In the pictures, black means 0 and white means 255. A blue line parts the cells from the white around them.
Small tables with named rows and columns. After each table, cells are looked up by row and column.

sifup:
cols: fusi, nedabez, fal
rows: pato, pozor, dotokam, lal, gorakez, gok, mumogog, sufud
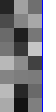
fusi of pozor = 75
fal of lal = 198
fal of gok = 123
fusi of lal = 117
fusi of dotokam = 106
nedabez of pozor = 133
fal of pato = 111
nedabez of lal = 56

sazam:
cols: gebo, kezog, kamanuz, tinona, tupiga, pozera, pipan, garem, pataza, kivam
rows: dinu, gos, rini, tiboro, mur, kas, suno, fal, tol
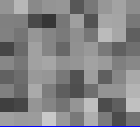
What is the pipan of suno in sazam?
111
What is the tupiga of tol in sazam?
153
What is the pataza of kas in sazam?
135
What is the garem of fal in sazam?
76
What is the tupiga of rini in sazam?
122
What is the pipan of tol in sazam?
175
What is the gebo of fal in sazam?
63
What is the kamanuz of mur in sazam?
161
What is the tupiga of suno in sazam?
94
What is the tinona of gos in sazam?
54
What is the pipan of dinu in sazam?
120

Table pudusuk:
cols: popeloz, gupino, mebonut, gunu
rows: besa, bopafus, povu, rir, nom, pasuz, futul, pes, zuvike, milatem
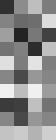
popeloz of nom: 223
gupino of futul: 189
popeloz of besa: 49
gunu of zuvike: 133
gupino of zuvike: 73
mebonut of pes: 192
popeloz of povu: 159
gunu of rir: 192
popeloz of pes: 59
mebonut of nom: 227
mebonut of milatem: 179
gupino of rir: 128
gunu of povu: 65
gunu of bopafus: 220
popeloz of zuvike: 134
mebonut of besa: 190
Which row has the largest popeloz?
futul

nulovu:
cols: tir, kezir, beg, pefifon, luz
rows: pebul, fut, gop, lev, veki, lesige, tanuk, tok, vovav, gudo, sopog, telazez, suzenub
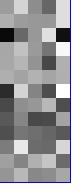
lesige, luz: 175
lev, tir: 167
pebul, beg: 141
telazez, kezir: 132
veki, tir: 168
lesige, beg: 178
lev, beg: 154
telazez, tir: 160
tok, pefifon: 184
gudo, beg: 111
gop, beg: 152
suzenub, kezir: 184
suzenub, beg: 136
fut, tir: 174
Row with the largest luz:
tanuk

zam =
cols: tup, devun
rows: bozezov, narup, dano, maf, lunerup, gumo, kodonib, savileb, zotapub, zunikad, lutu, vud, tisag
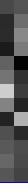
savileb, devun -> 36
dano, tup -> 43
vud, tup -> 103
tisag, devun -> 67
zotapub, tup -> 35
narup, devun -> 109
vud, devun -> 73
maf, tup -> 27
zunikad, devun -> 41
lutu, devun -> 76
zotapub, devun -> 177
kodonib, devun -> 61
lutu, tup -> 89

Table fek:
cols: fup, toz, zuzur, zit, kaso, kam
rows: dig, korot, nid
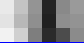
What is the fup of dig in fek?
233
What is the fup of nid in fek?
242
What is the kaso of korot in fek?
142
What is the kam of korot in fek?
147
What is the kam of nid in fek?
139
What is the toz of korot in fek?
184
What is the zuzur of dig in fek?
148
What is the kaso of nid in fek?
76
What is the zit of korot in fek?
32
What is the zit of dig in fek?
36
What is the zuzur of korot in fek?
143
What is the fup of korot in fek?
227

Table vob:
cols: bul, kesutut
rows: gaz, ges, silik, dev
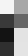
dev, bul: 47
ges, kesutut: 102
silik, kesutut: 227
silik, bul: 19
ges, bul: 57
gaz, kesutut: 167
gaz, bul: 244
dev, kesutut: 228
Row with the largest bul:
gaz

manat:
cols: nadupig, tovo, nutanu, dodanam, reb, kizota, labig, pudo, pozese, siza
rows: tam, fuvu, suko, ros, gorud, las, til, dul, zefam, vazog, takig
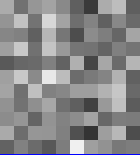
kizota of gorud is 176
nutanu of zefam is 100
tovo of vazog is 109
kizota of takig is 240
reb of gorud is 98
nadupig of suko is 134
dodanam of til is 129
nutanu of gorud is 106
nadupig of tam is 171
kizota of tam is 95
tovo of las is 200

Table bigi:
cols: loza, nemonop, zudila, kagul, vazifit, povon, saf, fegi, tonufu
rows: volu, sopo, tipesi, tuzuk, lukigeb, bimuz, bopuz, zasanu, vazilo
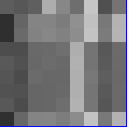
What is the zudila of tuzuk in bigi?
105
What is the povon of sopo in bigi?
144
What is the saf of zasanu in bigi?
118
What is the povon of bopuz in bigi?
175
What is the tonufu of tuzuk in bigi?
107
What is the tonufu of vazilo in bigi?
178
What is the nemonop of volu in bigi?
87
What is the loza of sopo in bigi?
47
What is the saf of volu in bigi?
198
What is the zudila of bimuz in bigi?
107
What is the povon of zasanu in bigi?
178
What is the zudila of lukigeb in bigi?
104
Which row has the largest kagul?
volu

